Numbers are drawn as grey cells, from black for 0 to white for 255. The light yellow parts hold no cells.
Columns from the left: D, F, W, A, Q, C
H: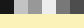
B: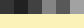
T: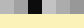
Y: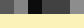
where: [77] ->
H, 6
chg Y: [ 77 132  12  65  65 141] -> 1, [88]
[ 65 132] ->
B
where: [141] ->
Y, 6
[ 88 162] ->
B

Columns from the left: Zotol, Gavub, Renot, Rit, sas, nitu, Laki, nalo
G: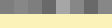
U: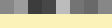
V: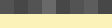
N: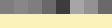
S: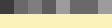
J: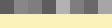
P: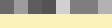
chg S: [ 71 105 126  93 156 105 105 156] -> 1, [60]
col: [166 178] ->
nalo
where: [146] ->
N, 7
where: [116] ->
U, 6
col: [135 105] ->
Gavub
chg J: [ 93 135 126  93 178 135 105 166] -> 6, [126]
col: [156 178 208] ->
sas

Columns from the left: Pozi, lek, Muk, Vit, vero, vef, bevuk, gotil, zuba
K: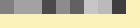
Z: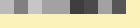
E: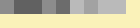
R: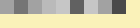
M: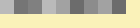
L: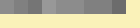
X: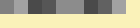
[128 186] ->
M
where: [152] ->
L, 4
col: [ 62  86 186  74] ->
zuba
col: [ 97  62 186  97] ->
vef
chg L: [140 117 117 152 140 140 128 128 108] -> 2, [128]
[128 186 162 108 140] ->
M
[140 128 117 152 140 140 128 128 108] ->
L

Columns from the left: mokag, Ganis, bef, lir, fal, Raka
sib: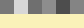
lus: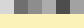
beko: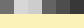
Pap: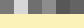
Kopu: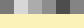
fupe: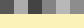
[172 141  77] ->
Kopu
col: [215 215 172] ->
Ganis
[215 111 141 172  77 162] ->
lus

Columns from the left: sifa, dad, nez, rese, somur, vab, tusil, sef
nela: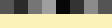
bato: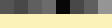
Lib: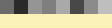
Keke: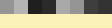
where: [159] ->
nela, 4
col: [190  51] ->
sef
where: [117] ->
nela, 3
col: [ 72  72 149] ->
vab
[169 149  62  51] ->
Keke

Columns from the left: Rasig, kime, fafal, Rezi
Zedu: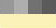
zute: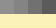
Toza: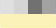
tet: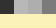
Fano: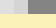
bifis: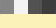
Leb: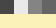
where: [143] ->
zute, 1
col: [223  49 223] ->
Rasig

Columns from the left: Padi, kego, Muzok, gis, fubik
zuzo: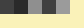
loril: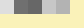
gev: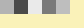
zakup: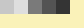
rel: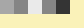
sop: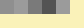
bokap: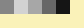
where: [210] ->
bokap, 2
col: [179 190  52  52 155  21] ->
fubik
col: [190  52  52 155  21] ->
fubik
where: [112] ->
loril, 2
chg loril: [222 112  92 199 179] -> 3, [103]

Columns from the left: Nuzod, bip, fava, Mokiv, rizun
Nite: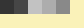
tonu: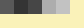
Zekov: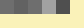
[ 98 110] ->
Zekov
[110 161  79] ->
Zekov
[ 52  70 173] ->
tonu
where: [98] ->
Zekov, 2
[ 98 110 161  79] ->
Zekov

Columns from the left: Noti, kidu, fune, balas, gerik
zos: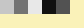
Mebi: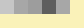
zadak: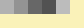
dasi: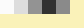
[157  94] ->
Mebi
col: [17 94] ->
balas
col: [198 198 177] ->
Noti

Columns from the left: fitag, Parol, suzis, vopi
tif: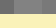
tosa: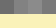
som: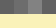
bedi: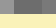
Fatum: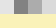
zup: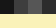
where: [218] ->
Fatum, 4
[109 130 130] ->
tif
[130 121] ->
tif
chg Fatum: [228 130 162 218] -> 3, [172]
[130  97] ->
som
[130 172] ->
Fatum
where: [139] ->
tosa, 3

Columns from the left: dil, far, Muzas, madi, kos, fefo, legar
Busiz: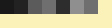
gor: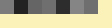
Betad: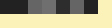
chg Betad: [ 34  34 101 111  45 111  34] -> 6, [101]
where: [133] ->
gor, 6
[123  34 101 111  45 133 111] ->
gor
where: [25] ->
Busiz, 1

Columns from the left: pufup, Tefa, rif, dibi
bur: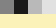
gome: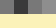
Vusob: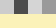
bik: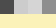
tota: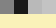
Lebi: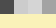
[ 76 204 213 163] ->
Lebi
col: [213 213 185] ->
rif

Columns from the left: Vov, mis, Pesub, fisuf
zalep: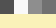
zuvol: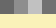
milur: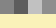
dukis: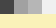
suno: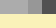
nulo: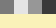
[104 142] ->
zuvol
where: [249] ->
zalep, 2
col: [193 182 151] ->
Pesub
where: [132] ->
milur, 1

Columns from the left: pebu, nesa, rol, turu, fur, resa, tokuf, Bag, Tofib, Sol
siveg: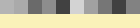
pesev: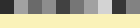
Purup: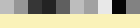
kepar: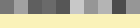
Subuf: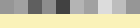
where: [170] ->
siveg, 2
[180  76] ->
kepar
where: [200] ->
kepar, 6

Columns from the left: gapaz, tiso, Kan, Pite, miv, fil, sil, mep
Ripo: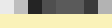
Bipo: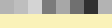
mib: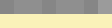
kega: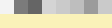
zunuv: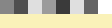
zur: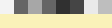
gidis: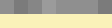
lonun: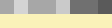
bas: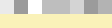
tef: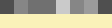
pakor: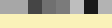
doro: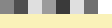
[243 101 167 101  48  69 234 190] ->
zur
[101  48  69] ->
zur

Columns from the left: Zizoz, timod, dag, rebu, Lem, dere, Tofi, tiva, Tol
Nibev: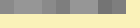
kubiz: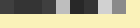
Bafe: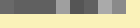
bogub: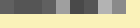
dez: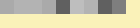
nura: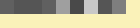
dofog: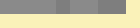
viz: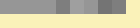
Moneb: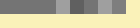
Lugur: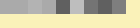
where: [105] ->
Bafe, 1
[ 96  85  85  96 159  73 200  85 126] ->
nura

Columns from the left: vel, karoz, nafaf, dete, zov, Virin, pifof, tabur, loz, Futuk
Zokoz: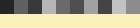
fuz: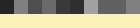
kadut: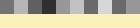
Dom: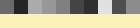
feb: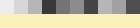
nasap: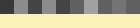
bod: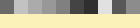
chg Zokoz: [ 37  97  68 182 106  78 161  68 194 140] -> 3, [57]
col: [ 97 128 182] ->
karoz
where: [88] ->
bod, 9
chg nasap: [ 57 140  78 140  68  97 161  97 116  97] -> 3, [68]
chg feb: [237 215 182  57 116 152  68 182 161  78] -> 6, [140]
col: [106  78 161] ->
loz
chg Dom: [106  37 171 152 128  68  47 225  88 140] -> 9, [78]

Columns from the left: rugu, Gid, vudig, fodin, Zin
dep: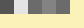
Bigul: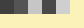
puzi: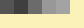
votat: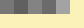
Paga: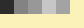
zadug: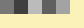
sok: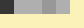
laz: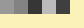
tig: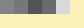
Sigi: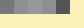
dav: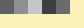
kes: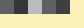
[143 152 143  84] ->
Sigi
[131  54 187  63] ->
laz
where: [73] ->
Bigul, 4
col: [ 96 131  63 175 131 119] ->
Gid
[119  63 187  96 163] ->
zadug
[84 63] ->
puzi
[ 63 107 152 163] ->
puzi

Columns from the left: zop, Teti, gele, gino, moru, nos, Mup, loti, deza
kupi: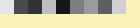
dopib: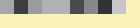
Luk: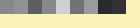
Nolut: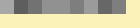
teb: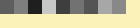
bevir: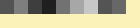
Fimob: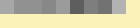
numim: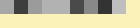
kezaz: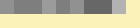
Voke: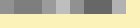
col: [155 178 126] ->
moru
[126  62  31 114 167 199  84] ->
bevir

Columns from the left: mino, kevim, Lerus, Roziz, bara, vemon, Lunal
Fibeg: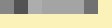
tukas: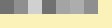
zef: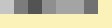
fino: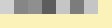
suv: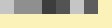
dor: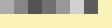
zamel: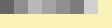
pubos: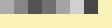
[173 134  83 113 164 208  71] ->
pubos
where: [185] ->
zamel, 3
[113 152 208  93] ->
dor
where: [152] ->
dor, 5

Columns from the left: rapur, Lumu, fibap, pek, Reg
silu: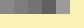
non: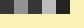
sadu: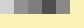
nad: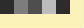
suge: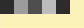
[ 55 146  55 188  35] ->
non
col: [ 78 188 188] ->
pek

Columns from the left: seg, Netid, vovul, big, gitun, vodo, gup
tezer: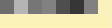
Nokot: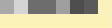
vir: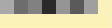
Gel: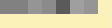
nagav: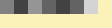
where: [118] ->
tezer, 3
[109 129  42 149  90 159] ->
vir
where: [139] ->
Gel, 4
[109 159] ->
Nokot
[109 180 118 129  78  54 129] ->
tezer

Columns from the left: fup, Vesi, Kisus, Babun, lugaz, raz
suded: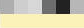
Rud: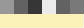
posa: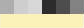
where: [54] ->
Rud, 3
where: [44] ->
posa, 4

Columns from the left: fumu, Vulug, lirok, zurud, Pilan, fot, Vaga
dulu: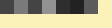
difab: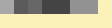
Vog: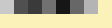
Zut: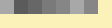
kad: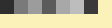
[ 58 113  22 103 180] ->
Vog
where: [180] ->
Vog, 7
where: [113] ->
Vog, 4
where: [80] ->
Vog, 2
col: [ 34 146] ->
fot
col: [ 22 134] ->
Pilan
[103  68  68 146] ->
difab

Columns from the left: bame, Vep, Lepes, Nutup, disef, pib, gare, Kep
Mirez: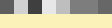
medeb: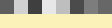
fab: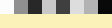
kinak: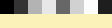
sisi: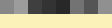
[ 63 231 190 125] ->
Mirez
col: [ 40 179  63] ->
Lepes

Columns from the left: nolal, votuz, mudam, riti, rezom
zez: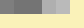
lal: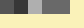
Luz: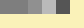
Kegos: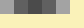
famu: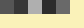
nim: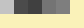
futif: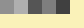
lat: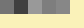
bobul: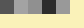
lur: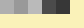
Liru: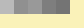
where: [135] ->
lat, 5
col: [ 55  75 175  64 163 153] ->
votuz

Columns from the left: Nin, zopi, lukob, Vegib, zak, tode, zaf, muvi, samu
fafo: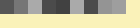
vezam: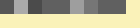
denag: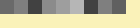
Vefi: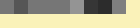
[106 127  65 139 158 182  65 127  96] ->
denag
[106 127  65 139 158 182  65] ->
denag
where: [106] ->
denag, 1
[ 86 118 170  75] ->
fafo
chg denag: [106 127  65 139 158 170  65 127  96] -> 6, [182]

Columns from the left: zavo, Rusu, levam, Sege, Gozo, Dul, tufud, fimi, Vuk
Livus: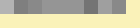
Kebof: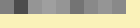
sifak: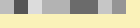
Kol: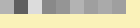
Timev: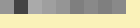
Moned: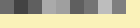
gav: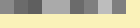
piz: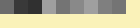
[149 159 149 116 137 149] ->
Kebof
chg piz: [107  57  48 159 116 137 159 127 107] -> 9, [116]

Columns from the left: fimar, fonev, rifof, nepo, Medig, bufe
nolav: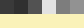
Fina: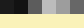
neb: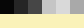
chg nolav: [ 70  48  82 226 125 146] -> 1, [58]
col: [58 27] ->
fimar
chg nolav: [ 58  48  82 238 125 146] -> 4, [226]
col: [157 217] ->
Medig

